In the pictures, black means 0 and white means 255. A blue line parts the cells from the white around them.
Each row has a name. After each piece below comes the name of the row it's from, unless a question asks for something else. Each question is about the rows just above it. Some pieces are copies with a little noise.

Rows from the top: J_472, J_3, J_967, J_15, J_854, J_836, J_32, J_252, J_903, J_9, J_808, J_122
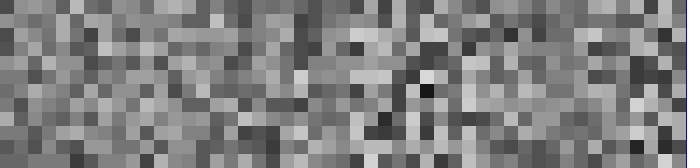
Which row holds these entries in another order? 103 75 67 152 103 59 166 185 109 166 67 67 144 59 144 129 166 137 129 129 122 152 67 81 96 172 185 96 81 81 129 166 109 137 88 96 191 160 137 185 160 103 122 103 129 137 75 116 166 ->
J_15
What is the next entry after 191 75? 172
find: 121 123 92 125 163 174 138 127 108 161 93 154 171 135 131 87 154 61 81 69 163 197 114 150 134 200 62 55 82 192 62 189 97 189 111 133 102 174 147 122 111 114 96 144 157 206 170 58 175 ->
J_9
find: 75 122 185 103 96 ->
J_32

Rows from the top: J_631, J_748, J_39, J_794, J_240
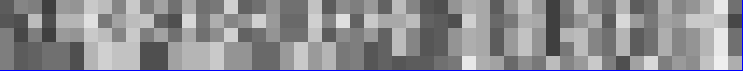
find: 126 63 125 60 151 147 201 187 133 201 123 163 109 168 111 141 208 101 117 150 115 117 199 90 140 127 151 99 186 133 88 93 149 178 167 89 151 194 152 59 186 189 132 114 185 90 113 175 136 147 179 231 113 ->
J_39
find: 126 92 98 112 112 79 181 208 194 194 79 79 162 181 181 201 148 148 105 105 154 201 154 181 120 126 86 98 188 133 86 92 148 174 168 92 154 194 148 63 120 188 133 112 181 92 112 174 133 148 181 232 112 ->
J_794
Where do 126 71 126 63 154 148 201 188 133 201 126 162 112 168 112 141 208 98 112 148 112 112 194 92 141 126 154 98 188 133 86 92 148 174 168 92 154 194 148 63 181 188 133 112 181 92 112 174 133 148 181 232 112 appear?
J_39

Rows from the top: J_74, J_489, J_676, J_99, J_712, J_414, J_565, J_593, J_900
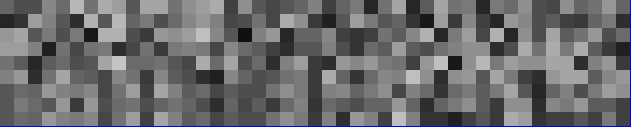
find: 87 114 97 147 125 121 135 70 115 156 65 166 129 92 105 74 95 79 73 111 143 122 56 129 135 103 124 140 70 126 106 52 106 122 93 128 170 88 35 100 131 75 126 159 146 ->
J_565
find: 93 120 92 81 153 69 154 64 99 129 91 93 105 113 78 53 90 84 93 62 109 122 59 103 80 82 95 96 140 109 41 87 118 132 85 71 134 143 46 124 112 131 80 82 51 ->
J_593
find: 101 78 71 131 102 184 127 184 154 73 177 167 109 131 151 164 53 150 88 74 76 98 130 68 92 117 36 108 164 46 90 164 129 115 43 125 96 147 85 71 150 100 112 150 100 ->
J_74
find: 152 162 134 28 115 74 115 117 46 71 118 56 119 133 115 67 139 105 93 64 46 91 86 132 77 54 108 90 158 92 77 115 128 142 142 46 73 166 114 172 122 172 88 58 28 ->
J_99

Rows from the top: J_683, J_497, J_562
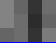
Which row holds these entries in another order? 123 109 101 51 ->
J_562
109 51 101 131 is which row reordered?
J_683
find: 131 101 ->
J_683

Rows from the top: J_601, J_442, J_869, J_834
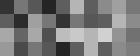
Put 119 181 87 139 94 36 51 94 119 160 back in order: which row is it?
J_601
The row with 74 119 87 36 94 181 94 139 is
J_834
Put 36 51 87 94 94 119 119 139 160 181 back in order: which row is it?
J_601
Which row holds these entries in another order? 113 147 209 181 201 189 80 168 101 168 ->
J_869

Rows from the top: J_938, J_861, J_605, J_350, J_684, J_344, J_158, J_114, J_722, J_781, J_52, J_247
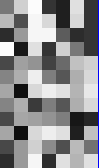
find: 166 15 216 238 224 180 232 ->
J_158
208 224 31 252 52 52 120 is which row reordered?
J_938
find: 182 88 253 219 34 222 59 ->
J_861
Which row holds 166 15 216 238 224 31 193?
J_781
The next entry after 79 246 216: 31

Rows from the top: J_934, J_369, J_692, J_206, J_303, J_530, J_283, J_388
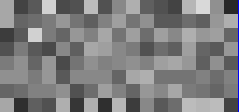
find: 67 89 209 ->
J_934
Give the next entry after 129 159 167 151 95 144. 89
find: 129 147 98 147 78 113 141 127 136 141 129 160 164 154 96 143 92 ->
J_303

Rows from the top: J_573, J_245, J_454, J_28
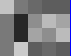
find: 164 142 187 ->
J_454
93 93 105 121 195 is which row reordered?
J_573
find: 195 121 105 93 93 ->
J_573
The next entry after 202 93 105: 93
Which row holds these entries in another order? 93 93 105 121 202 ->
J_28

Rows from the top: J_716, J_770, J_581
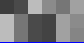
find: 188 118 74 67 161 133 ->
J_581
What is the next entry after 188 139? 118
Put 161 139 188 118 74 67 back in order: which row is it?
J_770
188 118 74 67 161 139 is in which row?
J_770

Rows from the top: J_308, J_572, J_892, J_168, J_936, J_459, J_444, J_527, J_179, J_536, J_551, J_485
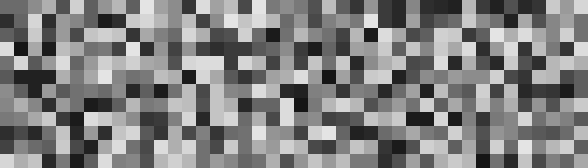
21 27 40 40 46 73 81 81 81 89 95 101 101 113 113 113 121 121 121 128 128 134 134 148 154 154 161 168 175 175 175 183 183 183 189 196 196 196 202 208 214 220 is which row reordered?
J_485
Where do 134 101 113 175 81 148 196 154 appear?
J_485
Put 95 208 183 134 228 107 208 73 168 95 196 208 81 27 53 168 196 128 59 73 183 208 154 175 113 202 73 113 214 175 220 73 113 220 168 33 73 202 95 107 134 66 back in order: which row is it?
J_551

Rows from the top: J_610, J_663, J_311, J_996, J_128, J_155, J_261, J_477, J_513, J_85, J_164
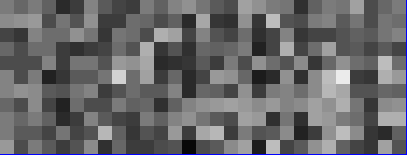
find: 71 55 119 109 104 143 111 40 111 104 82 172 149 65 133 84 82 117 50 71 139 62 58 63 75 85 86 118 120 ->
J_311
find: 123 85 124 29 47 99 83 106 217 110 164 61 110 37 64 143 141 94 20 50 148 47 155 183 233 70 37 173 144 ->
J_155
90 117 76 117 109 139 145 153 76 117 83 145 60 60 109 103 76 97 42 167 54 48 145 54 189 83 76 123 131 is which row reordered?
J_663

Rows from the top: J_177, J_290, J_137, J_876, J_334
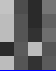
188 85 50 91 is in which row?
J_334
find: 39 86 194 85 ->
J_876
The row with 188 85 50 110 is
J_137
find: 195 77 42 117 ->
J_177
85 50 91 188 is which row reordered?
J_334
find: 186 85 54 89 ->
J_334

